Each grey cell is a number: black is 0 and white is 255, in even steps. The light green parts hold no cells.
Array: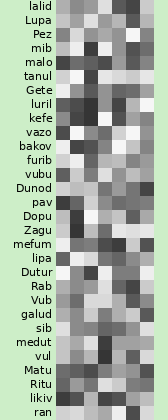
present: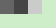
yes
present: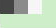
no

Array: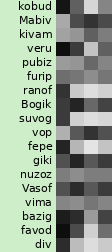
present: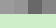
yes
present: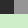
no
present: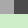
yes
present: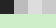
no
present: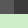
yes
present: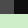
no

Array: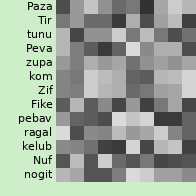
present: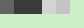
no
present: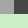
yes
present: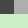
no
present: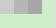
no
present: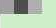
no

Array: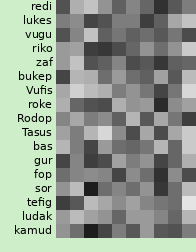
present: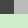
no
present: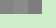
no
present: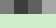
yes
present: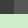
yes
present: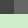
yes
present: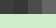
yes

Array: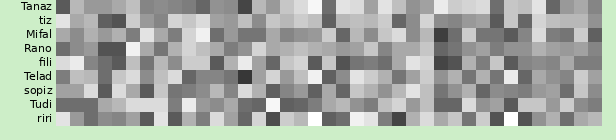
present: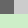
no
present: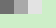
yes
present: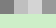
yes
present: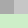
yes
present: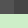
no
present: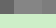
no

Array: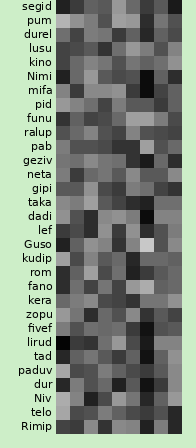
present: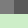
yes
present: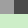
yes
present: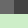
no
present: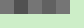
no
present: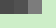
yes
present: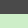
no

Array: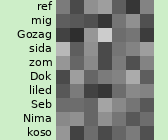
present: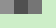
no
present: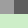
yes
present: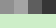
no
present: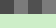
no

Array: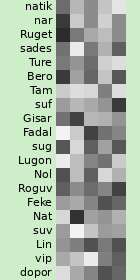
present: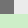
yes
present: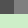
no
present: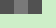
yes

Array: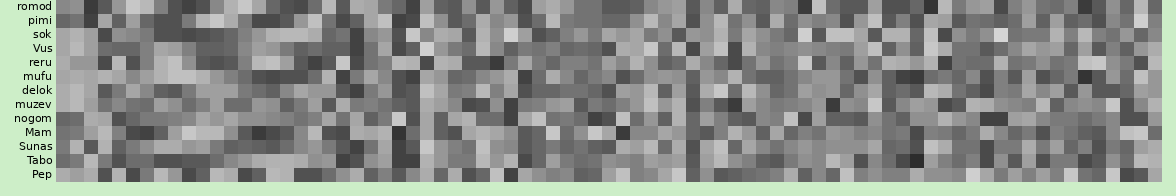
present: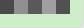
yes
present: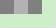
no
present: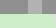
no
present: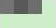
yes
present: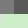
yes

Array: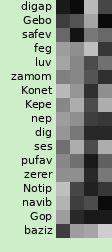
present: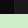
no
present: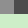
no
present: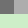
yes
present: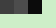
yes
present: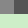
yes

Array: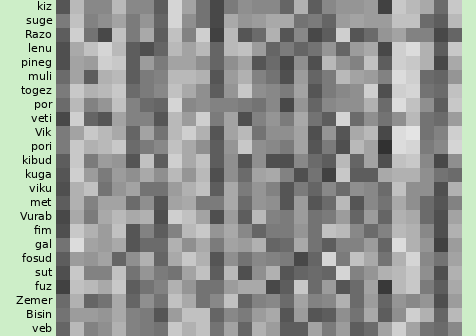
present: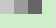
no
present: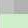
no

